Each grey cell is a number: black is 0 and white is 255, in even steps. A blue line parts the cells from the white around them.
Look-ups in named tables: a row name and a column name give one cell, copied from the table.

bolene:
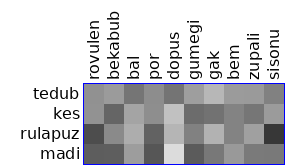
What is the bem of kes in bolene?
131
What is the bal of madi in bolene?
157
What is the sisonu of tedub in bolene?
129
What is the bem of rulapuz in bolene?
131
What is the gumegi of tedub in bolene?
158
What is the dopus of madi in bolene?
220
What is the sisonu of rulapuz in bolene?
55
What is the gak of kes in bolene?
114
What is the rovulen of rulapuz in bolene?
77
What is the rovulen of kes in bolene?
146
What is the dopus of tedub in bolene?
116
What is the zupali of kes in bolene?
118
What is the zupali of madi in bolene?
122
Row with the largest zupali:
rulapuz

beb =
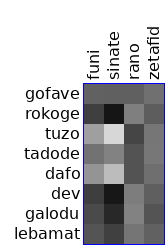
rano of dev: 125
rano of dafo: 83
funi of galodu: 74
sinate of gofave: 96
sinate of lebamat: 64
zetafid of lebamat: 97
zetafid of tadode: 119
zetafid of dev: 95
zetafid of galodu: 84
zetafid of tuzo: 118
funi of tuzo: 159
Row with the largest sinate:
tuzo

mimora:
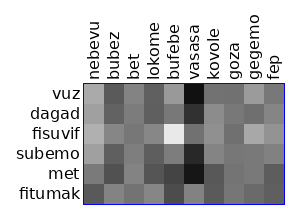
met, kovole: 88
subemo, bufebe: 125
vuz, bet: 131
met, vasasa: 22
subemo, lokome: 94
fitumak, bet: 115
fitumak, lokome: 134
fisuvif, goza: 112
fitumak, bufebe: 76
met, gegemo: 121

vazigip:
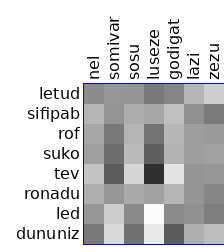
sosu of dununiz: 112
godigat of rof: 182
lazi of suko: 158
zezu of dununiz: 189
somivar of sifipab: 148
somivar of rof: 121

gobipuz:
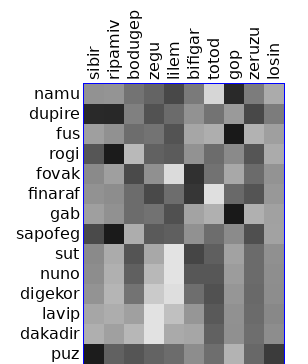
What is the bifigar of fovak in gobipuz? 48
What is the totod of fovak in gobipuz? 114
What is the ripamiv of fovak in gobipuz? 159
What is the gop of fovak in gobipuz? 168
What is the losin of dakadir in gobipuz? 141
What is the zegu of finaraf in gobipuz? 73
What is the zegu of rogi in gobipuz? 97
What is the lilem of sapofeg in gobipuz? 95
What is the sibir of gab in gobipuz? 159

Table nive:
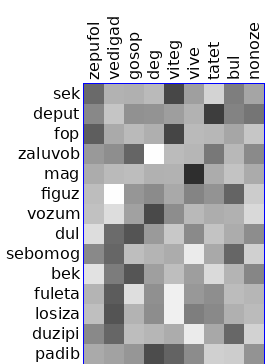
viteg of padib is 99
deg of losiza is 141
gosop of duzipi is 189
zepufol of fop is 94
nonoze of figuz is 204
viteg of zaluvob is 187
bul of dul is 172
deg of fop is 175
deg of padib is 76
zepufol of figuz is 189
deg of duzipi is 182
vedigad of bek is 124
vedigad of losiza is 84
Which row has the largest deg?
zaluvob

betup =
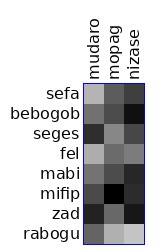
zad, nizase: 23
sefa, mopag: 92
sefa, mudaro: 180
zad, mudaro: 34
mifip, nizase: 44
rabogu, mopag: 176
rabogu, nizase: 196
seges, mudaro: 46
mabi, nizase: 39
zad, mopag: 104
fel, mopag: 107

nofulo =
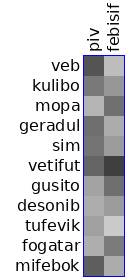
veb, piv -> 84
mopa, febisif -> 112
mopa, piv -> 180
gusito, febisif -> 111
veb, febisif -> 189
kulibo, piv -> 121
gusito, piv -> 163
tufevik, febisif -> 202
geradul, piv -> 111
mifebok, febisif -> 172
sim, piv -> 116
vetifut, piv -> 100
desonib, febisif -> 155
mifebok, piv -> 94
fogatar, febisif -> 123
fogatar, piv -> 174
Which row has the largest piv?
mopa

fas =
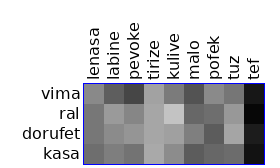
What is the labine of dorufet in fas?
139
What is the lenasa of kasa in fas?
110
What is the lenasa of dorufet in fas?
119
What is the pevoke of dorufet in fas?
149
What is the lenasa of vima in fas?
137
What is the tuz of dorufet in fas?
165
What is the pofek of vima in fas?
138
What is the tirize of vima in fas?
162
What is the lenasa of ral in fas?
119
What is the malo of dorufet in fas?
127
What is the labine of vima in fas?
94
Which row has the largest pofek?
vima

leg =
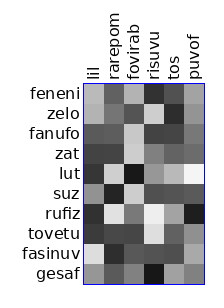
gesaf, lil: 150
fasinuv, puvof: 169
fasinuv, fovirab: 88
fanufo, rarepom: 93
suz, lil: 146
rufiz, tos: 163
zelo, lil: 179
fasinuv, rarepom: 46
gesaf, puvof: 129
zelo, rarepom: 117
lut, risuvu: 151
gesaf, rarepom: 90
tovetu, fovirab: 70
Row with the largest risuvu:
rufiz

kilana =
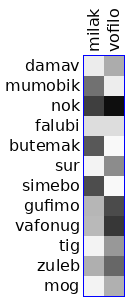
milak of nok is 63
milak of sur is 243
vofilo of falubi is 221
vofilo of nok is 14
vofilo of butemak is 249
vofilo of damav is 172
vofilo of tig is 152
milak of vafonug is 185
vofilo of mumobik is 237
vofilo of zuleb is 103
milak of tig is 243
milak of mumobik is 113
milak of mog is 243
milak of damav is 236
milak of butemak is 88

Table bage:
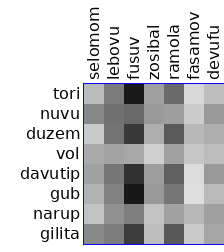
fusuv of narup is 126
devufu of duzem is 174
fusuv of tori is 25
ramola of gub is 118
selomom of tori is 187
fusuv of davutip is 49
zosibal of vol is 207
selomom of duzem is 202
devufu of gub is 185
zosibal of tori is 159
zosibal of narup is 194
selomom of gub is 178
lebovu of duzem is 115
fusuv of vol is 168
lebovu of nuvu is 113
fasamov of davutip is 220
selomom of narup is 194
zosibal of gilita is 189
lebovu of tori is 123

